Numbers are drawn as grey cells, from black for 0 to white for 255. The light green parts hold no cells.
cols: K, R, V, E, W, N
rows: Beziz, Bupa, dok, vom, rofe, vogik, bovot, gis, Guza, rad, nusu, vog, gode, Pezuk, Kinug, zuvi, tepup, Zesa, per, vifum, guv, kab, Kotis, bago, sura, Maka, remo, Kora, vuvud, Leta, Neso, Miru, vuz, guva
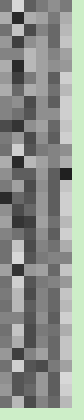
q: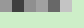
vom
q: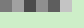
zuvi
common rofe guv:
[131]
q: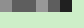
Kinug
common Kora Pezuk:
[173]
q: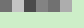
guv
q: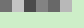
dok

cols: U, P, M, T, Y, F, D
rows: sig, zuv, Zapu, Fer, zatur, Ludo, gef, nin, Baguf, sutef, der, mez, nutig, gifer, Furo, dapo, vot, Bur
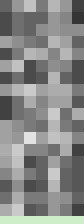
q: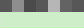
dapo
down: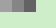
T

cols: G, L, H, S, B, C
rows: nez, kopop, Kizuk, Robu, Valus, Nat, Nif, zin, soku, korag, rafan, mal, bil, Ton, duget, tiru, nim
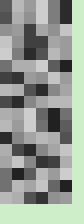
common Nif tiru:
[196]
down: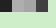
B
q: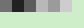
duget
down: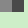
L

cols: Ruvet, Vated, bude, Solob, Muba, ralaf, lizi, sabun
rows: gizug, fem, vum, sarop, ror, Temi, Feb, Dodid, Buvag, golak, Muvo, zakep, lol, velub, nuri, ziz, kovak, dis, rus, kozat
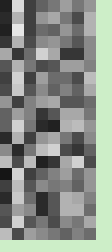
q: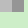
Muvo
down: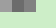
ralaf
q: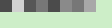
rus

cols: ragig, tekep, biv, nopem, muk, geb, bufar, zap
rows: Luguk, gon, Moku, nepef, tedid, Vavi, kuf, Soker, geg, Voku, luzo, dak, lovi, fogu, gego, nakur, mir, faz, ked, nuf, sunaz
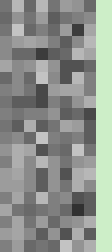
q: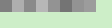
fogu
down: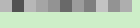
bufar
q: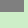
Voku
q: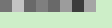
Moku
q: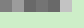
sunaz
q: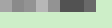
Vavi
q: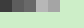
tedid

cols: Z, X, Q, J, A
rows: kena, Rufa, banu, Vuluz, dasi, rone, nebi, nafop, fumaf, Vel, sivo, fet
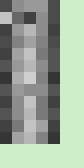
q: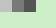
dasi
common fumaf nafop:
[141]
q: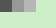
rone
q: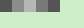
Vel

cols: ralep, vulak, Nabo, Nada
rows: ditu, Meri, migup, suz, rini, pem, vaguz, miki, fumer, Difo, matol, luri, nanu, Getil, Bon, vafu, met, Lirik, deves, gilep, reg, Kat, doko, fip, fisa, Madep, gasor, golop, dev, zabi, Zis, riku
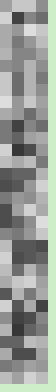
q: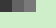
golop
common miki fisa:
[179]
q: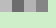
doko
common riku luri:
[161]

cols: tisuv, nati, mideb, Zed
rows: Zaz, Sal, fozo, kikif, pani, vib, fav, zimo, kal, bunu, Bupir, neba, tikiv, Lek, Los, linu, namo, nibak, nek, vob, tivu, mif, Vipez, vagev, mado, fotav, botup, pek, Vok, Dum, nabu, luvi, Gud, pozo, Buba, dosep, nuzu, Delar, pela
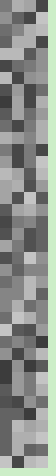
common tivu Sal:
[99]
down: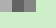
nati

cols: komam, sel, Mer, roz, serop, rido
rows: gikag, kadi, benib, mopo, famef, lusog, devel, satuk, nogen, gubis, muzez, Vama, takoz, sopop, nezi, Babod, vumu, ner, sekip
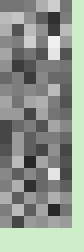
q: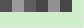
takoz
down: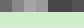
komam

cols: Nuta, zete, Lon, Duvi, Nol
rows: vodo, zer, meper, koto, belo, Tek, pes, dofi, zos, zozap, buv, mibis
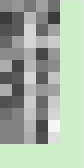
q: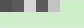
pes
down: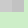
Lon

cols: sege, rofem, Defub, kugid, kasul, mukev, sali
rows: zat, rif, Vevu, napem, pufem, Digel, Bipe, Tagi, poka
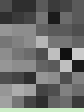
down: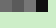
mukev
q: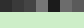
rif
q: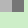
napem
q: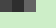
poka
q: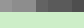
Vevu

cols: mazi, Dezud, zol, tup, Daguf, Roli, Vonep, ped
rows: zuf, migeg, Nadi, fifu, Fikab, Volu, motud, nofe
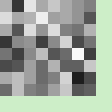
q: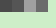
Volu
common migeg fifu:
[148]
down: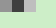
tup

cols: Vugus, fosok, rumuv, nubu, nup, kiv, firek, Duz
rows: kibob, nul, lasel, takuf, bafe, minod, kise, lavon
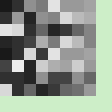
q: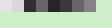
lasel
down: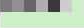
nubu
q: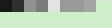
kibob
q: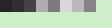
takuf
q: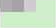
minod
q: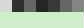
lasel
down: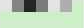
nup

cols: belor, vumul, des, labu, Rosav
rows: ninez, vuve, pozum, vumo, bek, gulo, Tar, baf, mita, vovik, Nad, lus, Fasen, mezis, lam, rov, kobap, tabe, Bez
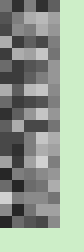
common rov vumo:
[173]
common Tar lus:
[126]
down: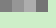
Rosav
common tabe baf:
[138]
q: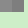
pozum
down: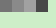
labu

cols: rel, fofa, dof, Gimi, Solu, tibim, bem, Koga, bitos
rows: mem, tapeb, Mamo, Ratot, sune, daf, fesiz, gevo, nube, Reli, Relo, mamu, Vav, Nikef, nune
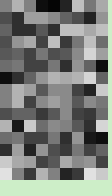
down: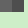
rel
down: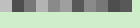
Solu
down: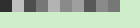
Solu
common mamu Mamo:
[47]
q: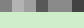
gevo
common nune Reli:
[57]
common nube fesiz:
[179]

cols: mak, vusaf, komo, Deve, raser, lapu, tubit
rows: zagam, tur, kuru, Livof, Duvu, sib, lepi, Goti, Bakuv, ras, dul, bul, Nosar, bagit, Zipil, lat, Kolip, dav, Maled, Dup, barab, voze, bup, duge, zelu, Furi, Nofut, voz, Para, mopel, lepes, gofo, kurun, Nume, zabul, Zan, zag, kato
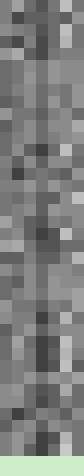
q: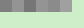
gofo
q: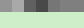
Duvu
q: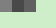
tur

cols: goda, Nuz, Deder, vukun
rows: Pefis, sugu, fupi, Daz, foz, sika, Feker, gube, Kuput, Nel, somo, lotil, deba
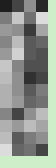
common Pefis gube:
[143]
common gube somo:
[176]
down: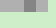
goda
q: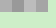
somo
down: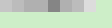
goda
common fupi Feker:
[143]

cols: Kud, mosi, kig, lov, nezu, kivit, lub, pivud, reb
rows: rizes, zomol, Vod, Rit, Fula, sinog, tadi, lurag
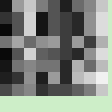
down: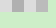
reb
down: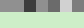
pivud

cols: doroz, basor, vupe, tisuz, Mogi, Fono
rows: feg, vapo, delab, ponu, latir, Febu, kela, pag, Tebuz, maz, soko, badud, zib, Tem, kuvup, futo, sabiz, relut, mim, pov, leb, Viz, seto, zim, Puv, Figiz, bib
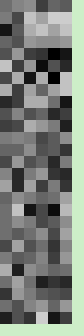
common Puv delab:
[91]
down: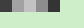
tisuz

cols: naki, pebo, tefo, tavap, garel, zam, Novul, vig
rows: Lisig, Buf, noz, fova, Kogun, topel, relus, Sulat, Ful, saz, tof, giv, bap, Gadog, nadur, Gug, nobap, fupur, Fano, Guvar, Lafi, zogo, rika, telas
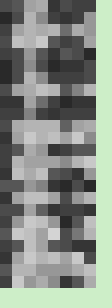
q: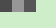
Kogun
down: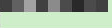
zam
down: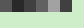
zam

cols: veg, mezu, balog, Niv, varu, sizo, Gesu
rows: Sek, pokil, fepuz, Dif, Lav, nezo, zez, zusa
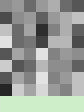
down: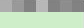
varu
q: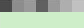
pokil
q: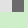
Dif
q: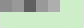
pokil
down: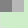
varu

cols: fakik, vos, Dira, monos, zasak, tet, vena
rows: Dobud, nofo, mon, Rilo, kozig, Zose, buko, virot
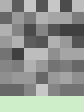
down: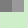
vos
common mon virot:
[133]
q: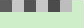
Dobud
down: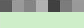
vos
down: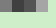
vena

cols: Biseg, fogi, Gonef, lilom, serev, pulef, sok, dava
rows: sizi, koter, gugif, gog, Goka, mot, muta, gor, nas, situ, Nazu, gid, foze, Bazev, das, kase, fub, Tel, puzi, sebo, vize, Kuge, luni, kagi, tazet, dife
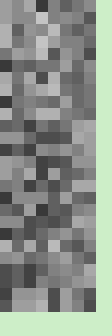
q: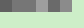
mot
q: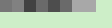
kase
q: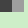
das

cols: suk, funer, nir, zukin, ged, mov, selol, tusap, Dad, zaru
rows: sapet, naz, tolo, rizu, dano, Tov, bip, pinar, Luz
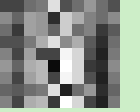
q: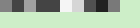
dano
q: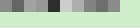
naz
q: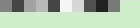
bip

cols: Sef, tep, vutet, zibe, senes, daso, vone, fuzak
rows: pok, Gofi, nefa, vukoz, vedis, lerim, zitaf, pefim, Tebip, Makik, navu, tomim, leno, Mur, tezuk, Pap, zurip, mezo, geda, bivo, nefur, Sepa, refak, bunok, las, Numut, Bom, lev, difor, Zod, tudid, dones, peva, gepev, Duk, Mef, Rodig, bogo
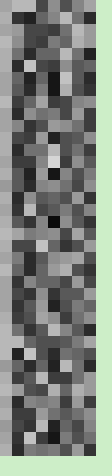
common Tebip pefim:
[164]
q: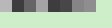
Tebip
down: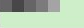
zibe
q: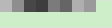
vukoz
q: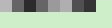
refak

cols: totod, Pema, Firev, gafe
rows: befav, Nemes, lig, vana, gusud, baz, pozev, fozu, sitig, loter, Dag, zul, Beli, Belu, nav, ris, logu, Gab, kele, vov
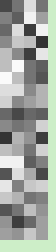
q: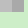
Beli
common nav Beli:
[169]

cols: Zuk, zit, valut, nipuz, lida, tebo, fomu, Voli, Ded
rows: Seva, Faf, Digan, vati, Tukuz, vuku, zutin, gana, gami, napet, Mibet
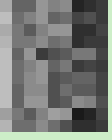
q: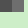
gana
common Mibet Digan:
[47]
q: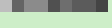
gana

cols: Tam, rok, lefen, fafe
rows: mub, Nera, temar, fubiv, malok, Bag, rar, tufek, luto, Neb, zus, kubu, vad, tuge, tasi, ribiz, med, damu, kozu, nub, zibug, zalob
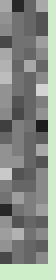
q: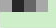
mub
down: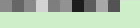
fafe
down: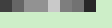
Tam
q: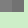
zus
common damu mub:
[39]
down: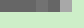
lefen

